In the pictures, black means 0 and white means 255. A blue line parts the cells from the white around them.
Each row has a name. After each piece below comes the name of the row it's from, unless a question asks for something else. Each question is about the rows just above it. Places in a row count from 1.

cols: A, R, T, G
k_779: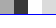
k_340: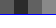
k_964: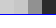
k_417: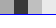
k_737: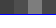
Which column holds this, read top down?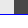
G
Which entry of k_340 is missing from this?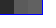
[137]
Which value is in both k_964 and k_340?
[43]

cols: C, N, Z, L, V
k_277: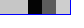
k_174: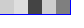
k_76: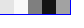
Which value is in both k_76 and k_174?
[127]
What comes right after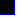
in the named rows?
[91]
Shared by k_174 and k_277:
[206]
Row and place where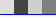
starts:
k_174, 2

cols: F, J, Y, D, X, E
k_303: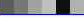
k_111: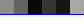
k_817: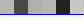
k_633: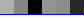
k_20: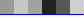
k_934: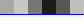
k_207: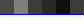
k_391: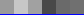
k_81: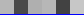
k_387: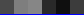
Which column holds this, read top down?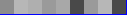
F
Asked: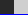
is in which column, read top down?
E

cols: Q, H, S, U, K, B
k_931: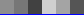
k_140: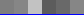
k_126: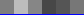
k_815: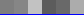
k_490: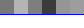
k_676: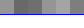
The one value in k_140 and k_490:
[126]
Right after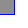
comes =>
[119]

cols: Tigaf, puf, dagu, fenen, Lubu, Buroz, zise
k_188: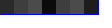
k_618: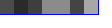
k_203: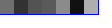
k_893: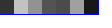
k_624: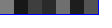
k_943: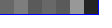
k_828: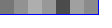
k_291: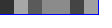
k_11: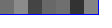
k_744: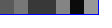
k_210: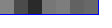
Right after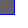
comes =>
[104]
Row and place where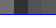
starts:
k_203, 1
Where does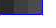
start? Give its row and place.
k_188, 1

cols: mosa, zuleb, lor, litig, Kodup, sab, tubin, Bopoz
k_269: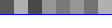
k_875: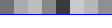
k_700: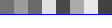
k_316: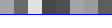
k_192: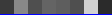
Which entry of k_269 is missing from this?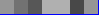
[121]
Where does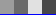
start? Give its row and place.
k_700, 2
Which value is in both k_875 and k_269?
[114]

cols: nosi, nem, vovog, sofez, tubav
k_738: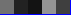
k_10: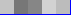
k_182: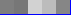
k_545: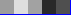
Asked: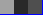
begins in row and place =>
k_545, 3
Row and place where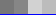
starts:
k_10, 2

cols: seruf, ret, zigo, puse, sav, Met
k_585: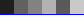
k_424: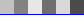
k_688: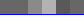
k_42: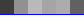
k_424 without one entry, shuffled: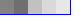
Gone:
[75]
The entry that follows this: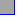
[172]
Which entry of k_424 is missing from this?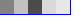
[111]

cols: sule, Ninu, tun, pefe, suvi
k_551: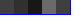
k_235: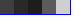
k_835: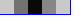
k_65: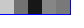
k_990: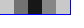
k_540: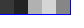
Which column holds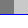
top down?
suvi
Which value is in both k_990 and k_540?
[134]
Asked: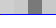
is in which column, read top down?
suvi

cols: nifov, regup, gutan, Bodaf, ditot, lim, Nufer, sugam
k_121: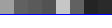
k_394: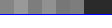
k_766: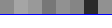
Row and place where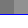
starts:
k_766, 4
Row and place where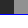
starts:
k_766, 7
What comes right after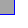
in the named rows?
[153]
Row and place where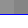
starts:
k_766, 5
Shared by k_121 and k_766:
[42]
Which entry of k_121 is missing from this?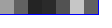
[90]
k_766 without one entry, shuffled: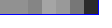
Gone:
[139]

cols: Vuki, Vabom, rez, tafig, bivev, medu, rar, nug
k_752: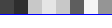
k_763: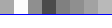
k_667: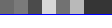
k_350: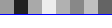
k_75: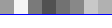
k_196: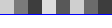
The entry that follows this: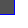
[114]
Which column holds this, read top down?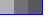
bivev

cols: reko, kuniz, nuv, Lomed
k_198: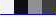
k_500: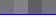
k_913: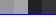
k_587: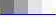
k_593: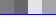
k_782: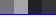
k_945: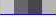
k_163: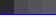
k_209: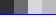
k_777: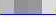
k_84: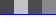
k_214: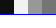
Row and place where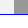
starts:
k_214, 2
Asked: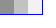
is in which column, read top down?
kuniz
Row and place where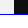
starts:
k_198, 1
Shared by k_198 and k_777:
[144]
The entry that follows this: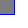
[103]

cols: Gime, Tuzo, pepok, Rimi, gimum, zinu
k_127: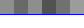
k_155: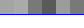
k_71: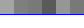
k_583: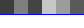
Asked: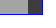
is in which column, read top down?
Gime
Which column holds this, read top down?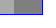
Tuzo
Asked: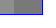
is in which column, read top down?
pepok
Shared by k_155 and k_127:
[156]
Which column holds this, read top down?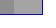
Gime
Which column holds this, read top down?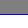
Tuzo

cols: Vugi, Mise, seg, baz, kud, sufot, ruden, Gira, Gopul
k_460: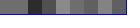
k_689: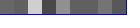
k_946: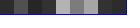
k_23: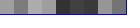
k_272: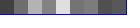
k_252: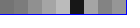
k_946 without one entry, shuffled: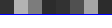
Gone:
[38]
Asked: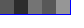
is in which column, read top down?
Gopul
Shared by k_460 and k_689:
[96]
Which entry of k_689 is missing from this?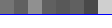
[103]
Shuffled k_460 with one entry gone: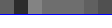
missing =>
[138]

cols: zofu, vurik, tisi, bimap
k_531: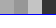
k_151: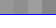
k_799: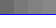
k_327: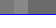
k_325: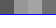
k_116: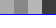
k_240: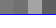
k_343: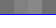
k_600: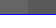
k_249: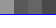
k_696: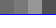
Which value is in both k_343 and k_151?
[136]
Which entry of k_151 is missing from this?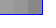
[143]
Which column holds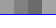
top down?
tisi
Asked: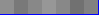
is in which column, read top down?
vurik
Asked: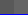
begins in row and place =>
k_249, 2
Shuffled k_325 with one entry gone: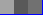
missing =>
[151]
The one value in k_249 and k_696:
[151]

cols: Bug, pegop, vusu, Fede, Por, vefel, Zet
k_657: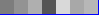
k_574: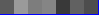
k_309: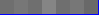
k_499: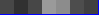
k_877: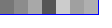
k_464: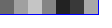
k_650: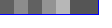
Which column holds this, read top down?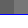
vefel
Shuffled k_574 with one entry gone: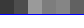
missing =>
[91]
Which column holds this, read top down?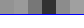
pegop

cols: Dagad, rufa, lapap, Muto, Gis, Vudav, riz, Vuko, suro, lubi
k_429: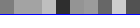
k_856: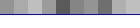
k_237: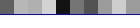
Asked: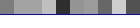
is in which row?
k_429
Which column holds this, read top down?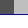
lubi
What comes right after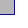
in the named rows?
[176]
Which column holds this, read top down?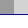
Muto
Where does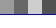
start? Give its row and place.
k_429, 7
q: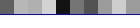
k_237
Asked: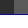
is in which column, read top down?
Gis

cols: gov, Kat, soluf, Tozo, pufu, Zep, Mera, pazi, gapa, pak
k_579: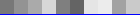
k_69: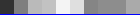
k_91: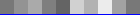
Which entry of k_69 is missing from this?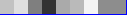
[133]
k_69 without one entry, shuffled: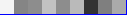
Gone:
[223]
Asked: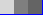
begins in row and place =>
k_579, 4
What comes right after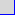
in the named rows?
[127]
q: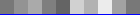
k_91
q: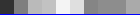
k_69

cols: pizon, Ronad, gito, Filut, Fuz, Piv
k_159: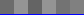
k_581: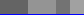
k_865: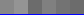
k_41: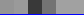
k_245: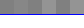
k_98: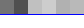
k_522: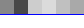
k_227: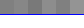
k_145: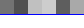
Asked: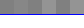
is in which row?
k_245
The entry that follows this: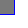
[141]
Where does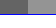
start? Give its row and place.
k_581, 1
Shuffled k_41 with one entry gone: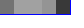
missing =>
[154]
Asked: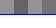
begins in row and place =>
k_159, 2
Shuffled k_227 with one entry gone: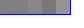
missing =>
[141]

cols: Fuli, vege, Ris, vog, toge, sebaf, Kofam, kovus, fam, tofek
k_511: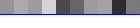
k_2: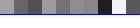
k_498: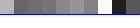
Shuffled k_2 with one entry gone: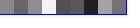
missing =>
[156]
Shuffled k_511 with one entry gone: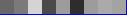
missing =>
[149]
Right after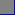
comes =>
[251]
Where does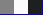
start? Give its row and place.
k_498, 7
